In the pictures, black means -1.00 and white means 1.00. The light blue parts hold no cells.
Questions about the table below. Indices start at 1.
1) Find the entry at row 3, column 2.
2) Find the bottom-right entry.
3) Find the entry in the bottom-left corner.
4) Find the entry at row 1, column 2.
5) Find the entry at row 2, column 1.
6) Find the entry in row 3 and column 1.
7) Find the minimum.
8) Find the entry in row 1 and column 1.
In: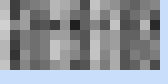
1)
0.05
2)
-0.41
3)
0.53
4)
-0.51
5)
0.53
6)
0.63
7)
-0.76
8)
0.43

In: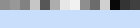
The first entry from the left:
0.11
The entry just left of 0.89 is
0.80
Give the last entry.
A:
-0.50

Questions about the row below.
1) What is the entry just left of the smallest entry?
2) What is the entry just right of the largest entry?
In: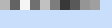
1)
-0.02
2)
-0.12

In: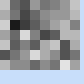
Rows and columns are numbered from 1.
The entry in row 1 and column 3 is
-0.35
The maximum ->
0.78
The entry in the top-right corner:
0.54
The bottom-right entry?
0.27
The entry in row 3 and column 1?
0.62
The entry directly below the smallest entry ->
-0.18
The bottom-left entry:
0.44
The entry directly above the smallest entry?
-0.08
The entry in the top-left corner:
0.54
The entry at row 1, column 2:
-0.18
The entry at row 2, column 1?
0.35
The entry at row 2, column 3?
-0.44

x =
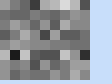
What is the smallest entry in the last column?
-0.63
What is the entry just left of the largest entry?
0.44
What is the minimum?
-0.79
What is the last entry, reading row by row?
0.07
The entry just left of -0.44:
0.07
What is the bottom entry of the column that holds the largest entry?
-0.03
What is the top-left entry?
0.24
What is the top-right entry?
-0.36
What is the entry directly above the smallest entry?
0.24
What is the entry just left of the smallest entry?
0.44
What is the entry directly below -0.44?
0.07
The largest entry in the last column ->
0.24
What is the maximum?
0.71
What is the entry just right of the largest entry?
0.44
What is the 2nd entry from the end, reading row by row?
0.34
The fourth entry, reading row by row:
-0.53
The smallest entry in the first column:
-0.27
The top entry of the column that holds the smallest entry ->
-0.03

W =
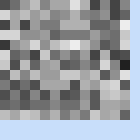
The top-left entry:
-0.39
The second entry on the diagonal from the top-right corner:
-0.47
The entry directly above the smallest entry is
-0.39
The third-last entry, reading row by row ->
0.31
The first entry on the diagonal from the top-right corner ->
0.04
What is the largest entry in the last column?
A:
0.86
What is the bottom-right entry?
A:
-0.22
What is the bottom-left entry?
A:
0.48
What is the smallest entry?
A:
-0.75
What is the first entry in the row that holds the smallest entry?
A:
0.57
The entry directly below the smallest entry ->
0.76
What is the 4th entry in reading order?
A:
0.48
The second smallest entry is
-0.57
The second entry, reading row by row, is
-0.14
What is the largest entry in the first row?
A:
0.76
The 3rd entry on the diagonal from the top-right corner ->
-0.22

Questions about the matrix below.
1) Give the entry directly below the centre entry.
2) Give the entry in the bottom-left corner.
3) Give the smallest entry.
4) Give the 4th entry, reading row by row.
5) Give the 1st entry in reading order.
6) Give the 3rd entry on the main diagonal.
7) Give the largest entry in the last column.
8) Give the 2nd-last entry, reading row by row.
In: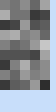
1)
-0.36
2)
-0.55
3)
-0.65
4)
-0.19
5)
0.00
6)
0.20
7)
0.55
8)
0.20

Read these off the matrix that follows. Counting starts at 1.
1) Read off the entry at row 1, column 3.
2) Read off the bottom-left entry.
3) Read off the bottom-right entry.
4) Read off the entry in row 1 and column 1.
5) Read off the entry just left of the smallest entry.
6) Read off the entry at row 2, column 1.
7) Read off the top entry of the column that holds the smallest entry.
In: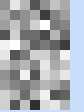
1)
0.43
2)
0.63
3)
0.43
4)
0.14
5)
0.53
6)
0.33
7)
-0.34

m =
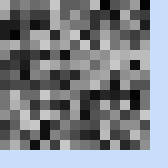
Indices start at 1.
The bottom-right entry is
0.12
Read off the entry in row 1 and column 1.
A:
0.47
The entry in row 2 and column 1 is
0.22
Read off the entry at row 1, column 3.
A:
0.02
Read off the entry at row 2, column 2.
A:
-0.62
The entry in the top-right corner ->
-0.97
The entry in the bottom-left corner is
0.02
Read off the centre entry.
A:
-0.70
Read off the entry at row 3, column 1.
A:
-0.78
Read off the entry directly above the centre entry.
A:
0.22
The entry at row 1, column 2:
-0.17
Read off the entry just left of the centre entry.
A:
-0.43
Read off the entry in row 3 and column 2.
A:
-0.78
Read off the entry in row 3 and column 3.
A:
-0.43
